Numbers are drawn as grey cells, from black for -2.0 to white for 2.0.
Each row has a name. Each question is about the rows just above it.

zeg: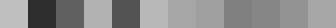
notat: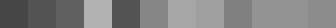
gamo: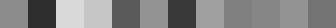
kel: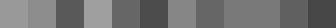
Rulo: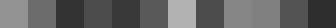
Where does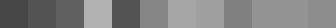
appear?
notat
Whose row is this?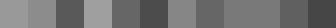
kel
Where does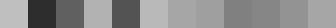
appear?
zeg
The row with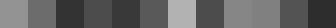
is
Rulo

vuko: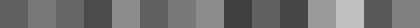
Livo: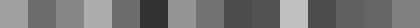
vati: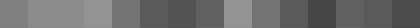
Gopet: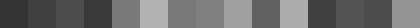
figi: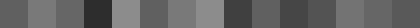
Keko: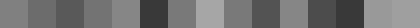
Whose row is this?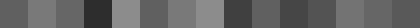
figi
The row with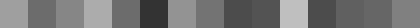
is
Livo
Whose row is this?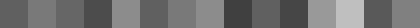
vuko

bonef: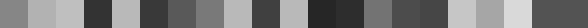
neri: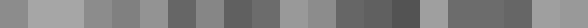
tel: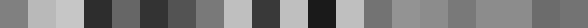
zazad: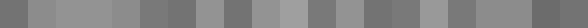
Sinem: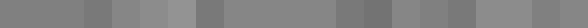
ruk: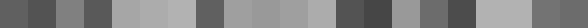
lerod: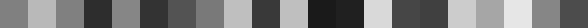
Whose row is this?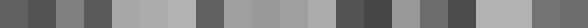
ruk
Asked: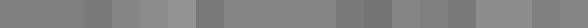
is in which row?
Sinem
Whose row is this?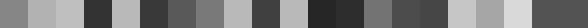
bonef
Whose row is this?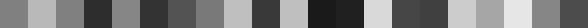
lerod
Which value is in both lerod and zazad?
-0.1

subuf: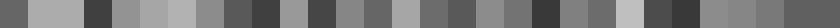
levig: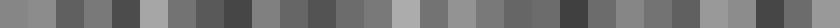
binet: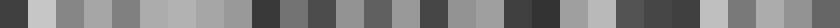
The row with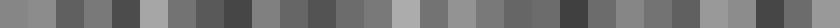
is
levig
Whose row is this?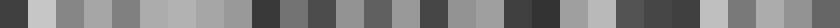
binet

